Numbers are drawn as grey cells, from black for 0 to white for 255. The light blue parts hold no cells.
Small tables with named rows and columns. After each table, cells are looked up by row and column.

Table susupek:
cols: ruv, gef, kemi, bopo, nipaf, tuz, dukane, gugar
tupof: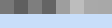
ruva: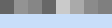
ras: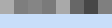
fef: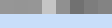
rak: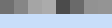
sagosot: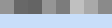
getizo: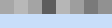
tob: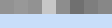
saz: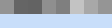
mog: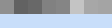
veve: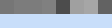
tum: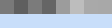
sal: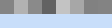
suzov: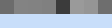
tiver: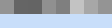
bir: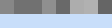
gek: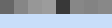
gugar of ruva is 127
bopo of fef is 197
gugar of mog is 164
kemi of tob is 146
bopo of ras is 122
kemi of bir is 113
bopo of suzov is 128
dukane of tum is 169
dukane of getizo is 122
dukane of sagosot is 169
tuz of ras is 103
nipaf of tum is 156
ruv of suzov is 108
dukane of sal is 129
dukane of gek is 131
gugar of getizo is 145
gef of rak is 134
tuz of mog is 196
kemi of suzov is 130
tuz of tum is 189

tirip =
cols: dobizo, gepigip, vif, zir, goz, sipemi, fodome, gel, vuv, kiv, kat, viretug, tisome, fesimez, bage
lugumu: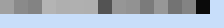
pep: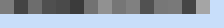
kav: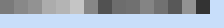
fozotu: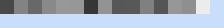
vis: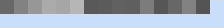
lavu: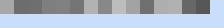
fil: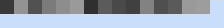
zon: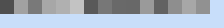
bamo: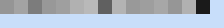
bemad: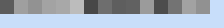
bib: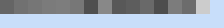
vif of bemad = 146
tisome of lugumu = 115
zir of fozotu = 137
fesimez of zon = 167
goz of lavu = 129
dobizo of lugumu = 160
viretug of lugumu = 151
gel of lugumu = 83
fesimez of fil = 154
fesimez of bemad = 162
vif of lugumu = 131
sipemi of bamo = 177
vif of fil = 81
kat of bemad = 155
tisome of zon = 142
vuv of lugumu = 150
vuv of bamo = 179
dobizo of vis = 104
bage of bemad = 145
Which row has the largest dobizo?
lavu

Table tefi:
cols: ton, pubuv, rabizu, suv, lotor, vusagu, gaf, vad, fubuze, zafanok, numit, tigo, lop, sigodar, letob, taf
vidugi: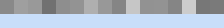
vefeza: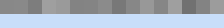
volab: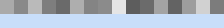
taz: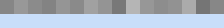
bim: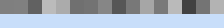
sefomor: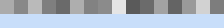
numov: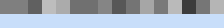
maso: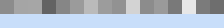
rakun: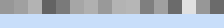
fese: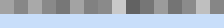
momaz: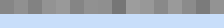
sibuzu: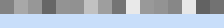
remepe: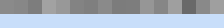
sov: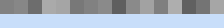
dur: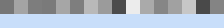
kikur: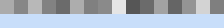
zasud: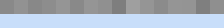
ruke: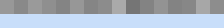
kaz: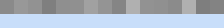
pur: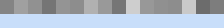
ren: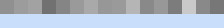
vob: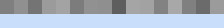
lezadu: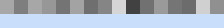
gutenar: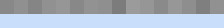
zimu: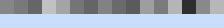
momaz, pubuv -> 144
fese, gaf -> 129
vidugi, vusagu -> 147
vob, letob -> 107
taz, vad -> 148
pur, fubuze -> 118
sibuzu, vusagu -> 145
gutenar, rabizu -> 133
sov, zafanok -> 138
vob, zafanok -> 165
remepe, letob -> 137
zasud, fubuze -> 126
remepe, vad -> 138
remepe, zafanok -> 125
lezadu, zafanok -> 65
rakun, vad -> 153
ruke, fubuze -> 170

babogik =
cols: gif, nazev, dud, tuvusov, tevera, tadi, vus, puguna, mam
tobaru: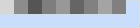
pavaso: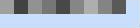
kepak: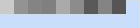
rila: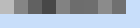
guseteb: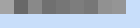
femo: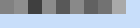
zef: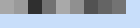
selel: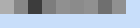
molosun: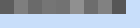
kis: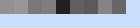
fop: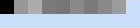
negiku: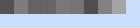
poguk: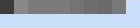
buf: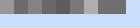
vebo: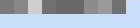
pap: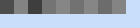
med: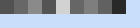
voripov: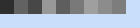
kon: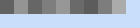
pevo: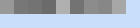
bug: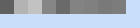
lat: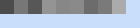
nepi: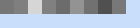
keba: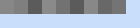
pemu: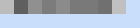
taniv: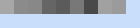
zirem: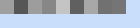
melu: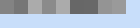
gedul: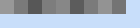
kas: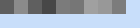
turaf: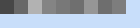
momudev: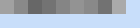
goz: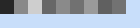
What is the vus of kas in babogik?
160
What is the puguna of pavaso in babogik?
132
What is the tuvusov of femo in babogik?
139
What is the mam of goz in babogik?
114
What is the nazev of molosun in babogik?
126
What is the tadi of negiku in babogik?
116
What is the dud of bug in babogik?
194
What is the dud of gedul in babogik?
87
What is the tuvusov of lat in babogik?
148
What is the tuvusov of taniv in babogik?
101
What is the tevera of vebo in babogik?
104
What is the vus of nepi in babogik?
113
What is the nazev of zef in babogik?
154
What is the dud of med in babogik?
138
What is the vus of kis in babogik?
90

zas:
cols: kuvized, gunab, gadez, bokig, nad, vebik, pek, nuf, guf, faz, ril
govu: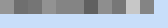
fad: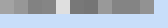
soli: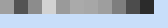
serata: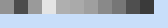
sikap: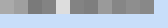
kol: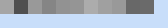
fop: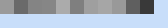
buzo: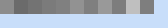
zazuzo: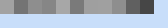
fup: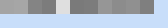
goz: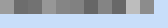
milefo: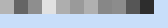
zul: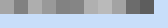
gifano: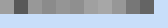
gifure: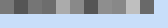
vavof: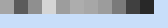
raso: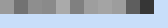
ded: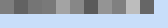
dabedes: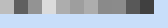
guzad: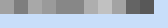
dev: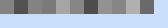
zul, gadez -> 174
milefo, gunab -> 101
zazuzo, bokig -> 134
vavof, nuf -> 156
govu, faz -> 199
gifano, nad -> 149
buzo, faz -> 191
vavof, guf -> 122
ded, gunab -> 98
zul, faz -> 108
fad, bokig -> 133
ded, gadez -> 117
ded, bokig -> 121
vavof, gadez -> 143
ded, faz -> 189

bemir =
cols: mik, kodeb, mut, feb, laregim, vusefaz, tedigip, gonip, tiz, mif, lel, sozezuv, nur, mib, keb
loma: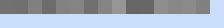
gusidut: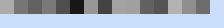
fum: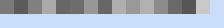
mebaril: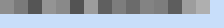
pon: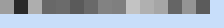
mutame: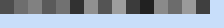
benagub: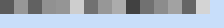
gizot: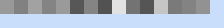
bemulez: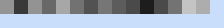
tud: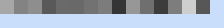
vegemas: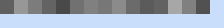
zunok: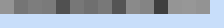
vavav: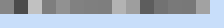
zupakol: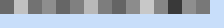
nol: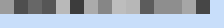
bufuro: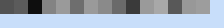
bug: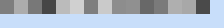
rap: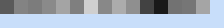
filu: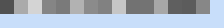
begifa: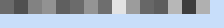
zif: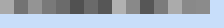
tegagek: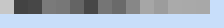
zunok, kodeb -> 117
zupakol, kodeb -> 193
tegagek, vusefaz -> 100
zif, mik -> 169
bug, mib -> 168
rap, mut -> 124
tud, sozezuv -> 60
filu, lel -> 115
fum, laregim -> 103
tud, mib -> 206
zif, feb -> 121
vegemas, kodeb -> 151

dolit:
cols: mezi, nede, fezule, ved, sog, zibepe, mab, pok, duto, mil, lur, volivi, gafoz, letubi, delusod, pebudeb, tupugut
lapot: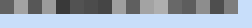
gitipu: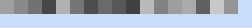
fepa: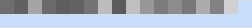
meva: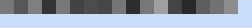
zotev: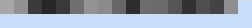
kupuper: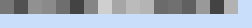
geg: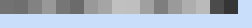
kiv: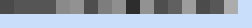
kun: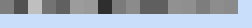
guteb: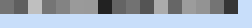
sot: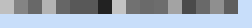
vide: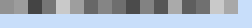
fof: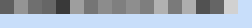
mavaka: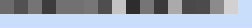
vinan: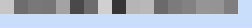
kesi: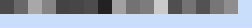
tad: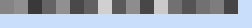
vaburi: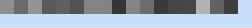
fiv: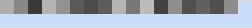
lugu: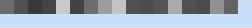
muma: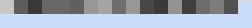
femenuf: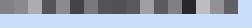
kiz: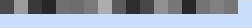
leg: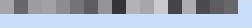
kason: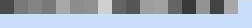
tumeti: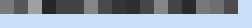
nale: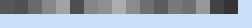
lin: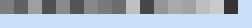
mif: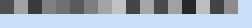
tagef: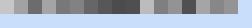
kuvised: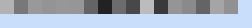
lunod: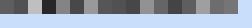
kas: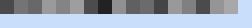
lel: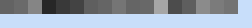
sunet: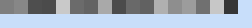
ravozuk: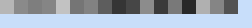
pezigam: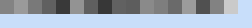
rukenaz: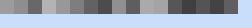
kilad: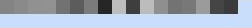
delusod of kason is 147
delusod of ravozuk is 176
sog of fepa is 94
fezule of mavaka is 116
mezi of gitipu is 160
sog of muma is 104
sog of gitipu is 177
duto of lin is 109
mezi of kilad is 132
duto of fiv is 180
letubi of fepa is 119
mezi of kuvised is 178
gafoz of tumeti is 68

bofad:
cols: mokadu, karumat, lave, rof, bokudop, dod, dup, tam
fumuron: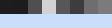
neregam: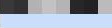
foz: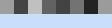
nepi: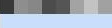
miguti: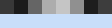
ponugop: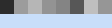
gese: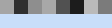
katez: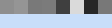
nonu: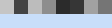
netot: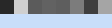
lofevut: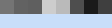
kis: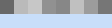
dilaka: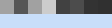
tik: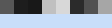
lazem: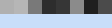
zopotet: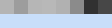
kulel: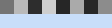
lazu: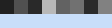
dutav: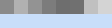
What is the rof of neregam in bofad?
194
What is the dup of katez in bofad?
39
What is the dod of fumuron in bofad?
61
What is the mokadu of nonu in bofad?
197
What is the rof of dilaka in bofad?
204
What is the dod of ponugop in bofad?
87
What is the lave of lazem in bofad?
121
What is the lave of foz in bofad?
192
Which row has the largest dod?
katez

